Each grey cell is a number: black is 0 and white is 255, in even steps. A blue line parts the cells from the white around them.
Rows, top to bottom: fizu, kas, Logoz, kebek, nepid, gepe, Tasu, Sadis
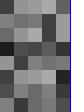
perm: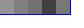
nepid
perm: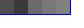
Sadis
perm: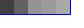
fizu

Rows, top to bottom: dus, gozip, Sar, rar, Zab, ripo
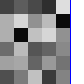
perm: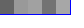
Zab
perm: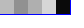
gozip
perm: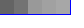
Zab

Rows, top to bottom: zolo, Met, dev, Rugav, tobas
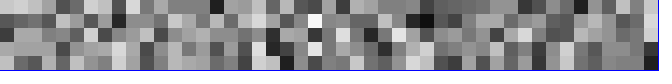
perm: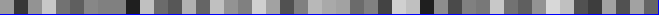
tobas
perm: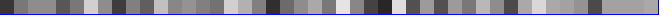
Rugav
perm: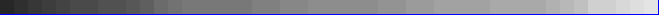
dev

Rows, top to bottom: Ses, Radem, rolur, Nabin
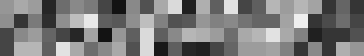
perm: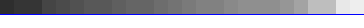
Radem
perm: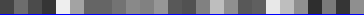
Radem
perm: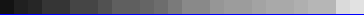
Ses
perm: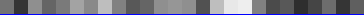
Radem
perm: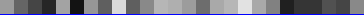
rolur
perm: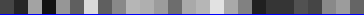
rolur

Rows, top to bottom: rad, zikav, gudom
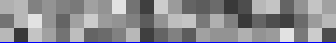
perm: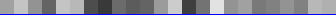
rad
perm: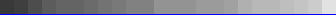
zikav
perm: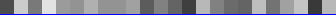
gudom
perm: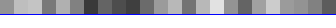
zikav
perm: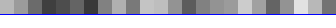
zikav
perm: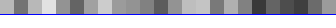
zikav
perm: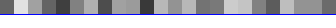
gudom

